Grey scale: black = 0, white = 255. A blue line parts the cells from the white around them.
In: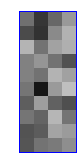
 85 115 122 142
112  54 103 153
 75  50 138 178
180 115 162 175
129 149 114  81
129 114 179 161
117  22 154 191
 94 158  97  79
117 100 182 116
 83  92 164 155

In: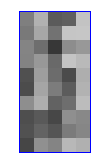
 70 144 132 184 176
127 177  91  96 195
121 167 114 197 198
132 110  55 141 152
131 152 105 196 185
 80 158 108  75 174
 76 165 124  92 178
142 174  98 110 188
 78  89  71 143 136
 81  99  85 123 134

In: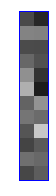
 71  93
 73  39
131 129
 75  74
103  81
144  51
175  28
 99 147
117 107
 85 200
 68  90
111 104

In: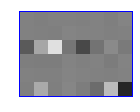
127 170 127 134 125 108 188  38
129 127 129 129 128 130 127 132
129 128 127 132 130 130 128 129
 90 166 224 118  72 115 138 122
126 125 125 131 128 130 124 131
129 128 128 132 130 129 128 130

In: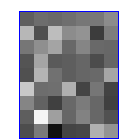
 77 122  16  68  71 176 147
 95 109 105 111 119 120 140
183  79 189 140 147  60 125
118 143 164 104 133 105 103
 84 165  90  94 102  76 102
 80 180 113  94 102 105 166
200 109 111 176  68 118  67
133  98  64 104 123 103  64
 94 245 159 102 130 103  81

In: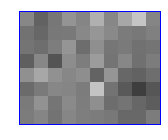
124 133 115 134 126 124 120 104 104 124
135  98 119 148 133 176 135 167 197 133
114 103 120 121 136 150 137 123 120 128
116 110 125 149 109 143 118 122 113 116
 95 135  84 141 125 156 116 135 112 124
144 167 145 135 142  99 149 103  98 110
107 122 135 133 124 195 115  89  62  86
122 146 117 138 125 143 109 116 103  93
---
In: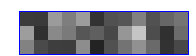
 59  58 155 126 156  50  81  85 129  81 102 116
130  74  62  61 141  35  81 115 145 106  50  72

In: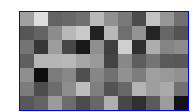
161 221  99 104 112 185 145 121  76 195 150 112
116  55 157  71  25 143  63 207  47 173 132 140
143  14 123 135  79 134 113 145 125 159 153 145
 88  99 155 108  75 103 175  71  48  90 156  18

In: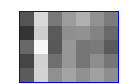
 84 217 120 156 176 146 123
104 247  88 151 118 122  90
 91 211 144 164 144 161 142

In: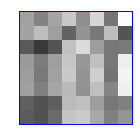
161 131 165 200 143 214 117 253
 89  57  83 193 219 158 119 121
157 121 161 201 148 206 116 243
 96  82  94 187 192 157 119 128

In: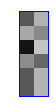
 88 178
 20 196
 88 180

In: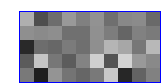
175  78 109 153 128 146 111 136 139 105
 41 109 103 123 111 143 181 167 119 184
121  31 148 116 102 121 200  39  99 129

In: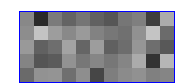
136  42 123 100 117  97  86 118 127  62 171
153  97 110 163 101 157  96 109 150 110  88
106 146 148 111 142  70 126 139 145 128 133

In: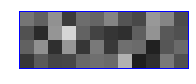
117  97 145  59 109 101 132  84  72 152 133  76
 97 144  47 150  54 121  57 111 107  33  86 106
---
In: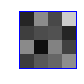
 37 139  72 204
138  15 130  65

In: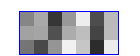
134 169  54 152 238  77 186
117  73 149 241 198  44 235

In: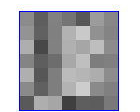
139  94 129 116  87 156 135
174  72 129 176 166 190 140
175  87 126 187 181 173 141
 89 174 166  63  94  93 121

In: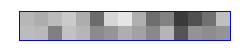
183 173 187 202 173 108 214 229 175 110 130  58  80 113 191

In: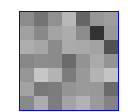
140 116 145 184 101 150 158
174 166 139 170 169 163  81
150 198 179 124 153 179 196
137 172 125 163 178 154 131

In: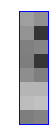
159 145
128 133
142 127
189 193
